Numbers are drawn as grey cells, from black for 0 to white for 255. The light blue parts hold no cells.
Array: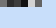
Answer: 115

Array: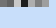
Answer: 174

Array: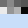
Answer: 178

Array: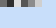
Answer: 207

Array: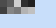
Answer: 192

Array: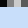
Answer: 131

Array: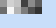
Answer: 209
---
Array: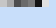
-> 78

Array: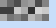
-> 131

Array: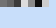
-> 59

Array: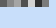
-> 165

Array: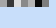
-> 221

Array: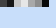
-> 199

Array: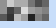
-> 188

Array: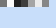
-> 34

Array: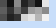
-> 50
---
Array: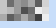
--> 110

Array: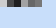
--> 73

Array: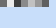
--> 235

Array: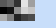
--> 104

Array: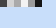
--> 211

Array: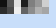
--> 86
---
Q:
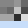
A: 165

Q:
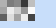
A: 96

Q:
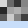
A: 91

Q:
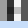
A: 157

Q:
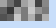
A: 81

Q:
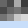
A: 116
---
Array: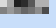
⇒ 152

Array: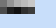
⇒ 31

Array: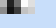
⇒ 19

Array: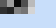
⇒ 35

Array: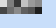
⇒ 110

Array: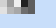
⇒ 181

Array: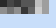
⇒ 114

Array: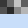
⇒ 41

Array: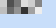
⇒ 105
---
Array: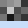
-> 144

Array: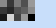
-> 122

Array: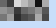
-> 159

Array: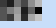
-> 71

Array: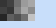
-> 111

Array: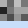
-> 104

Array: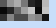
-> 36

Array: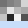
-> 129

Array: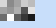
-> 163

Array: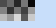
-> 38
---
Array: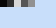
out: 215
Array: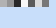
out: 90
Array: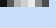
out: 234
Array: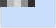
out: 213
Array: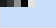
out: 144
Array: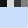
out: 218
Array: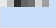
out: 115
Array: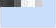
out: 236
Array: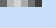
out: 170
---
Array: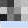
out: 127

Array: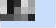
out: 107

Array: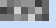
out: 207

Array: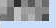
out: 176

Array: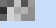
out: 194

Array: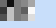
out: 123

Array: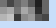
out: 153

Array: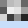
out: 61
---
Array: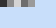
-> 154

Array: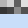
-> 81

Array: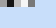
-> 120

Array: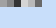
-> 105

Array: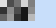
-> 185

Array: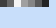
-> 35

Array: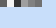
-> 113

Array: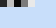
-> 233
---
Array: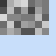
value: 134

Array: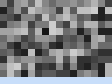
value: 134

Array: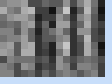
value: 114

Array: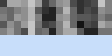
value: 197

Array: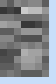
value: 135
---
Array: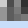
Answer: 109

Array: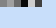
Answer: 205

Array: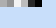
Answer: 41

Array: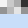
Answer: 228

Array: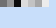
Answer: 166

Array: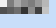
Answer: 64
